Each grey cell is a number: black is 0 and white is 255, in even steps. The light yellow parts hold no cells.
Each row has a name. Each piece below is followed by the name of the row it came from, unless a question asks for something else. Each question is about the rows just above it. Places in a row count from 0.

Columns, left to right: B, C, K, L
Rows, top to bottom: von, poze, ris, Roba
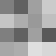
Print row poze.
[197 173 153 191]
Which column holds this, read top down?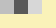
L
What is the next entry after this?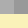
[191]
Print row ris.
[127  97 160  89]
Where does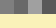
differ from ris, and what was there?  1, [97]

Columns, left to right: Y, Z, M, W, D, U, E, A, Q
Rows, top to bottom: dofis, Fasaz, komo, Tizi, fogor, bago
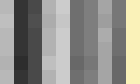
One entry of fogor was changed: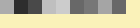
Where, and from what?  0, [178]
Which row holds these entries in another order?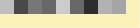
fogor
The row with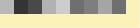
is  Tizi

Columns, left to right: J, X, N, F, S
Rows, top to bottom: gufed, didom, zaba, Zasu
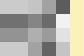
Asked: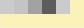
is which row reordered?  gufed
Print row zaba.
[147 147 175 155 226]
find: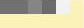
didom
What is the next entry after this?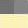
[107]

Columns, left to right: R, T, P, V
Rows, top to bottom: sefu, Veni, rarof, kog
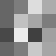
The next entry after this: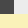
[64]
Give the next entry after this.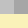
[125]
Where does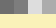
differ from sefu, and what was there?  0, [102]
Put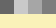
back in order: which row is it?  kog
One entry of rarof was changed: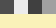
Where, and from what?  0, [72]

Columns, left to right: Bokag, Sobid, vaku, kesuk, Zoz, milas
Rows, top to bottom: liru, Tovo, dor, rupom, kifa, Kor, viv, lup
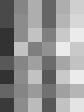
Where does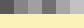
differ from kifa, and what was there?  3, [107]
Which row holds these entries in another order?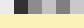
dor
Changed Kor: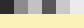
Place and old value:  0, [50]
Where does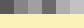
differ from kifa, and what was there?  4, [166]
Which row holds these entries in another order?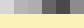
Tovo
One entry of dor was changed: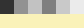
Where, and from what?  1, [140]
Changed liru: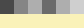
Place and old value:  3, [101]

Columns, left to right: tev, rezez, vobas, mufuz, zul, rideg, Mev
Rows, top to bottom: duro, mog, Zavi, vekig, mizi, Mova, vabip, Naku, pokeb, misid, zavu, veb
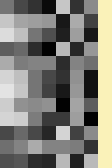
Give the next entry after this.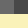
[38]
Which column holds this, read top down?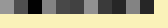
mufuz
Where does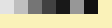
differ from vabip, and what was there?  1, [198]
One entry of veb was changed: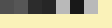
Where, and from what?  5, [31]
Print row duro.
[117  72  50  10 198  50 138]
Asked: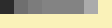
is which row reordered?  mizi

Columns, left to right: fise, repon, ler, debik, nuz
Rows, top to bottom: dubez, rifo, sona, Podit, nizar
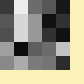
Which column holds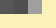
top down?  fise
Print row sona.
[ 79 215 152  50  17]
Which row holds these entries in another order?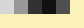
sona

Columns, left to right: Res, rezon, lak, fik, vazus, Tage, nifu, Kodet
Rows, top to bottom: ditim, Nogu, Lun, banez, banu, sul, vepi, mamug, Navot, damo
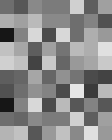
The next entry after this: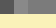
[208]
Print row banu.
[208 193  67 201 102 153 166 201]
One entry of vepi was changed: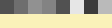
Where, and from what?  4, [75]

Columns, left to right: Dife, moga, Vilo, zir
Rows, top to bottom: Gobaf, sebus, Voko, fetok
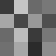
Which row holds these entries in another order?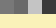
Gobaf
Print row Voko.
[106 188  58 120]
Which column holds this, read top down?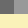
Vilo
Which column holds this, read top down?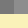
zir
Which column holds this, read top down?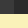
Vilo

